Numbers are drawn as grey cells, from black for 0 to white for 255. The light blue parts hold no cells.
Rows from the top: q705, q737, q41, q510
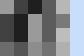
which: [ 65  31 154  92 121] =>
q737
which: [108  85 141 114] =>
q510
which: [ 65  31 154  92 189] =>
q41
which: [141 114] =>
q510
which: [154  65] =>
q705

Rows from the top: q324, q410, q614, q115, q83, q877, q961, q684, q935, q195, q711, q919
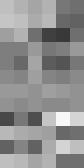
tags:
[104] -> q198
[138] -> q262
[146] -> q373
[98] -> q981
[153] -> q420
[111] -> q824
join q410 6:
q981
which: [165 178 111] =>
q919
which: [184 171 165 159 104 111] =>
q195

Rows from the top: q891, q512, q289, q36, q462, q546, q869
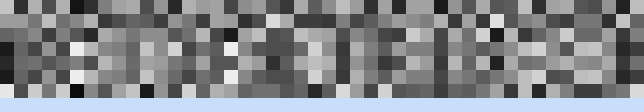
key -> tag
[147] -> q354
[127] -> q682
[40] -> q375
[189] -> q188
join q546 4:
q354
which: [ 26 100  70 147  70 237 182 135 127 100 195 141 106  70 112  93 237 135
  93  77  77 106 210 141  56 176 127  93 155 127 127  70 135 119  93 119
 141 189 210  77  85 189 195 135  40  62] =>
q546
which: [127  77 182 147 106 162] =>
q462
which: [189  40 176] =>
q869
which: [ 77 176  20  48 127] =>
q891
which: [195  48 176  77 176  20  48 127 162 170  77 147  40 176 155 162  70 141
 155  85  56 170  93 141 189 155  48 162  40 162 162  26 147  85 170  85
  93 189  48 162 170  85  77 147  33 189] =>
q891
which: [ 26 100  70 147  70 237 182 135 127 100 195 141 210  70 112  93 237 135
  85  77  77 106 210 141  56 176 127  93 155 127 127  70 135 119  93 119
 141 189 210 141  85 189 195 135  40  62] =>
q36

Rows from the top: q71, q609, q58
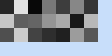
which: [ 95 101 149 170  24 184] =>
q609
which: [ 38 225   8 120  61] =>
q71
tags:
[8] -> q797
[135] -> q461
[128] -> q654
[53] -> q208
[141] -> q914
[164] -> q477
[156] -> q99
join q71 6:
q461
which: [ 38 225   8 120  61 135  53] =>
q71
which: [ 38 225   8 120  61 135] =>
q71

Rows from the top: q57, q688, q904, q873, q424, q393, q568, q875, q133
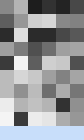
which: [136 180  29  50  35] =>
q57
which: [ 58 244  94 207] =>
q424
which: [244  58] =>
q133
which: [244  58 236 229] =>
q133
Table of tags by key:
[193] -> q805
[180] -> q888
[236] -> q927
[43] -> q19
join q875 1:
q927

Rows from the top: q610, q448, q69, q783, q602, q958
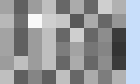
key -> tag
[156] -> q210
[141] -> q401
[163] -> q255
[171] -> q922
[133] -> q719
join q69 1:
q255
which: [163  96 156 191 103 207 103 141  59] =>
q69
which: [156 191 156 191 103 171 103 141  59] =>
q602
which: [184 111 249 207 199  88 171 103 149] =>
q448
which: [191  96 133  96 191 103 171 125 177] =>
q958

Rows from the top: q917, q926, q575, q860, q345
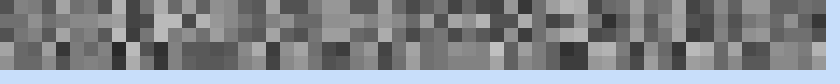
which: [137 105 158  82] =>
q926
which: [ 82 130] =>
q917
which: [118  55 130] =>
q345
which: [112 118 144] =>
q860
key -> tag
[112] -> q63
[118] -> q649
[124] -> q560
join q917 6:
q63

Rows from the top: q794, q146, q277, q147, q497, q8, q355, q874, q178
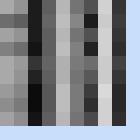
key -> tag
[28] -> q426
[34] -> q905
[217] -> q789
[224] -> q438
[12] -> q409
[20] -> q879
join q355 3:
q409
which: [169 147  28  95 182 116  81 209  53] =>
q794
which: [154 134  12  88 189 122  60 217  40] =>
q355

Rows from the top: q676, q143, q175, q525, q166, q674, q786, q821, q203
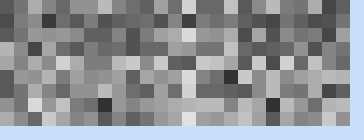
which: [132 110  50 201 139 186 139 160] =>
q674
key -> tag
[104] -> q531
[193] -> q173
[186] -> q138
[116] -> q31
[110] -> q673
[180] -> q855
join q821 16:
q138

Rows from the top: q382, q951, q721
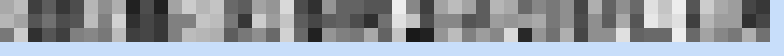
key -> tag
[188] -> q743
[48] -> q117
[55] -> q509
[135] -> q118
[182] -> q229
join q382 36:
q229
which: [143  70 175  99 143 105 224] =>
q382

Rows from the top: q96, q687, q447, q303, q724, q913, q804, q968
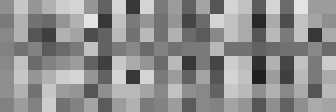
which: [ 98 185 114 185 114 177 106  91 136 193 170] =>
q447
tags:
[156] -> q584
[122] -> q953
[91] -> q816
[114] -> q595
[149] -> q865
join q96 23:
q584

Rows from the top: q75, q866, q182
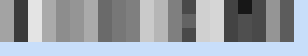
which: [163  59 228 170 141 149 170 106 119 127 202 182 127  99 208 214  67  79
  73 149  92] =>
q866
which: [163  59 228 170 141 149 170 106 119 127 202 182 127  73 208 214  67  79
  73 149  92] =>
q182

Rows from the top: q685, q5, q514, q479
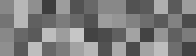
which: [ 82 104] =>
q685
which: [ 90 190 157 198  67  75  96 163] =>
q514
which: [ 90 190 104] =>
q479
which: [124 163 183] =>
q479
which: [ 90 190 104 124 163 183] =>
q479

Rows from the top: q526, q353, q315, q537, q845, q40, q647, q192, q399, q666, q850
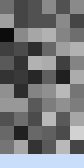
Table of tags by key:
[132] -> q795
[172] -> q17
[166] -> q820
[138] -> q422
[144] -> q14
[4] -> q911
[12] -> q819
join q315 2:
q422
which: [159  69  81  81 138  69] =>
q353
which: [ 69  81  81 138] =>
q353
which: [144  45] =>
q647
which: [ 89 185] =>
q850

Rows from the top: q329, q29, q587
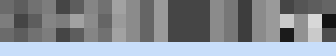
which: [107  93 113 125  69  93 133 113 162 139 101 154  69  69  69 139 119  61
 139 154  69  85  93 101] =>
q329
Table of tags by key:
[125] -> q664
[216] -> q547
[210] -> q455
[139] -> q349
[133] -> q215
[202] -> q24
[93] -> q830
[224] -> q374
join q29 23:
q547
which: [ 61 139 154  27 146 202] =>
q587

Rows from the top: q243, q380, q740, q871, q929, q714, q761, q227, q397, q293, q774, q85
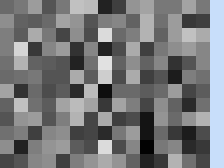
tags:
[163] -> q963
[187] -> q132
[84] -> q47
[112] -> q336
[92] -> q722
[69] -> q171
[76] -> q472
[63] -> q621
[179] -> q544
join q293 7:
q171
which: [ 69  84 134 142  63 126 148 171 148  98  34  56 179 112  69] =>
q85

